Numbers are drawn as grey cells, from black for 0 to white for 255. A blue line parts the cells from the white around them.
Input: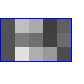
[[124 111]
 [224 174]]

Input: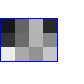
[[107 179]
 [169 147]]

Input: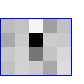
[[202   5]
 [209 117]]

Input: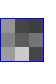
[[ 92 116]
 [203  69]]

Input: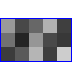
[[ 36 150]
 [ 90 181]]

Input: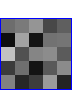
[[163  20]
 [ 81 133]]

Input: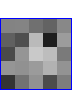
[[ 79 186]
 [149 201]]

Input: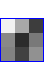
[[ 43 121]
 [ 65 145]]

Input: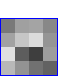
[[198 220]
 [ 93  62]]
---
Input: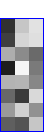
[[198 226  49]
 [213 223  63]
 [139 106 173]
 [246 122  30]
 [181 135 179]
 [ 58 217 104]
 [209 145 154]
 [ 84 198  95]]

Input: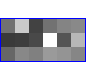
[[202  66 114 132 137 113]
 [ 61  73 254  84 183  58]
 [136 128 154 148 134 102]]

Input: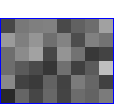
[[120 127 129  73  97 109 161  71]
 [127 149 111 131  77 128 115 154]
 [139 162  71 148 114  56  67 110]
 [ 90  74  54 112  64  91 191 109]
 [ 66  58  98  66 123 102  65 137]
 [101  70 103  68 108  99 123  41]]

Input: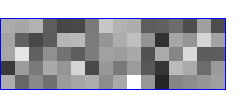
[[167 178  93  71  72 121 199 178 173  93  96 108  78 159  76 172]
 [ 97  72  91 181 185 124 149 173 191 147  49 166 149 213 163 163]
 [229  97 144 115  93 124 161 157 169  82 171 134 217  92  93 166]
 [156 122 169 149 213  73 152 121 155  87  53 186 170 108 154  58]
 [102 137 112 155 166 172 140 169 255 151  37 133 141 150 159 173]]

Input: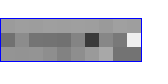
[[158 157 159 158 159 158 154 160 158 155]
 [140 116 115 113 132  58 135 121 239 113]
 [147 148 142 130 142 154 168 115 115 148]]

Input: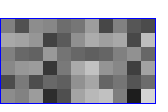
[[ 81 141 135 109 118 157  71 129  86  75 128]
 [163 150  66  90 144 172 159 168  72 190 168]
 [104  98 153 116 103  95 101 128 145 103 128]
 [151 156  55 121 170 194 148 135  63 162 136]
 [122  77 104  95 145 166 101 117  84 108  76]
 [130 156  45  79 164 184 193 126  29 212 140]]

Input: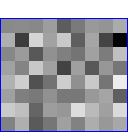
[[139 136 157  93 122 153 148 171 137]
 [ 60 213 162 201  95 165  68   4 175]
 [155  88 145 128 116 161 124 192 135]
 [132 200 161  67 159  88 151 118 161]
 [206  81 114 205 144 201 117 237 177]
 [127 121 145 120 120 153 165  95 160]
 [191 101 157 151 221 186 160 218 202]
 [175  90 118 160 130 173 152 168 130]]

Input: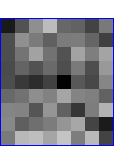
[[ 82 143 188 103  98  67 121  26]
 [144 123  96 123 124 101  64  78]
 [116 162 114  82 163 126 164  78]
 [100  82 106  78 122  78 153  75]
 [ 57  44  65   3  88  72 134  77]
 [114 142 130 165 132 127  98 105]
 [131  85 149  97  54 125 179 133]
 [ 95 111 124 149 167  68  27 136]
 [184 190 165 196 125 185  67 122]]

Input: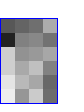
[[100 111 172  87]
 [129 136 114  34]
 [146 153 167 206]
 [169 192 130 206]
 [185 167 104 228]
 [150 203 109 237]]
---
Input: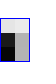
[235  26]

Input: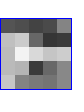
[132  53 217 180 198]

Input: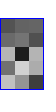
[101 116 181]

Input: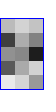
[195 173 145]

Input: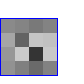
[131 197 202 146]

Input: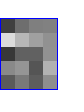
[129 160  97 137]

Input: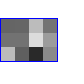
[116 220  95]

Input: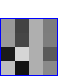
[125 175 214 191]
